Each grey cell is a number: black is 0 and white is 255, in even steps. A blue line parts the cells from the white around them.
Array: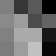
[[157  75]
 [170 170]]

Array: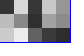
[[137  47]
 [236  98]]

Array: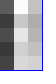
[[200 173]
 [229 180]]

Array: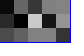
[[  2 202]
 [ 97 129]]

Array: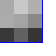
[[164 137]
 [ 97  53]]

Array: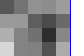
[[153  94]
 [131 113]]
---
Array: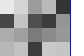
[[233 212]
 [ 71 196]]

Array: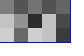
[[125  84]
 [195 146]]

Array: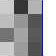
[[204  53]
 [189 150]]

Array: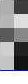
[[174  60]
 [182 221]]

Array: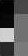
[[  3  71]
 [  8 113]]

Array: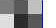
[[123  89]
 [222  44]]

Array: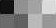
[[ 17 145]
 [106  97]]

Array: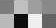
[[124 191]
 [186  14]]

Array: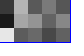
[[ 57 180]
 [ 26 166]]
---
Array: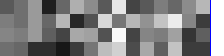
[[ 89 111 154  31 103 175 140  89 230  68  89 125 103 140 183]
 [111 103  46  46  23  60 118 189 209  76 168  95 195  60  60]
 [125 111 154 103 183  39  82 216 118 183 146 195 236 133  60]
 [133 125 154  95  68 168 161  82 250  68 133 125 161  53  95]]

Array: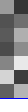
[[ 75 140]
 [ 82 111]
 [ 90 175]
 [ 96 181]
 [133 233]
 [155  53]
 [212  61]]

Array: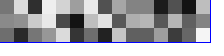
[[110  41 118 151 219  53 110  34 197  96  96 158  60 103 245]
 [118 219  47 239 211 158 233  81 166 131 131  27  81  19 190]
 [138 144 203 233  74  19 190 227  88 174 182  88 182  96 131]]

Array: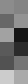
[[ 82 117]
 [ 90  43]
 [103 147]
 [140 132]
 [162  21]
 [204 170]]

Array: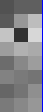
[[ 82  95  95]
 [ 89 151 189]
 [102 116 143]
 [108 136 157]
 [122 136 151]
 [130 122 116]
 [157 177 170]
 [196  49 215]]

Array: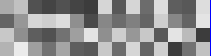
[[100 151 214 206 221 143  74 135 108 128 100 206 135 100 228]
 [171 193  81  68  81  68  60 214  88 214 108 221  94  88 221]
 [179 235 159 114 165  94  88 200 108 214 100 206  60 114 193]
 [200 143  94  81 114 159 228 143 206 151 200  88 228 187  60]]

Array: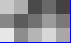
[[135  92 113 155 121]
 [201 174  74 105  66]
 [231 141 181 215 168]]
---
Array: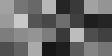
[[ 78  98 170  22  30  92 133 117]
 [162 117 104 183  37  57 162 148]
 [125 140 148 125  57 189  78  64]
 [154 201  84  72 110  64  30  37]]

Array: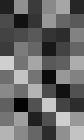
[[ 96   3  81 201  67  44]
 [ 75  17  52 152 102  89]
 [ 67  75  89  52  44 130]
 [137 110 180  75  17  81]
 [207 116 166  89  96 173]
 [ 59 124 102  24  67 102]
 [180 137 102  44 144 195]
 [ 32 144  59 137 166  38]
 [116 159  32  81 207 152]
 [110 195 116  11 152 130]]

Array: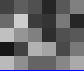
[[ 22  66 178 164  73 121]
 [ 66  94  80  38  88 128]
 [186 143 100 100 135 170]
 [192 149 128  46  80  88]
 [106 205  60  52 121  38]]

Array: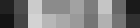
[[ 20  69 211 183 169 154 117 177 117  48]
 [ 34  77 203 139 139 162 125 197 104  26]]

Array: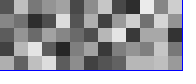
[[175  98 191 221  92 141  65  84  98 183 183 191 154]
 [134 113  45  78 221  84 175  65 154 206 113 213 148]
 [ 92 148 106 162 134 106  78 183 228  57 168 168  51]
 [ 65 183 228  92  38 127 162  57 127 148 127 198 120]
 [ 84 191 120 148 162  72 141 198  72  45 235 134 206]]

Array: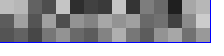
[[ 84  98  71 119 147 105  92 131 175 119  92 147 167 113 153]
 [ 92 160  84 160  78 147 131 167 147 160 105 113  65 139 204]
 [190 183  98  78 197  46  65  58 197  52 125 105  31 167 183]]

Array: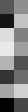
[[  2  72]
 [180  80]
 [ 51 109]
 [221 129]
 [ 87 143]
 [233 158]
 [ 22 194]
 [165 208]]
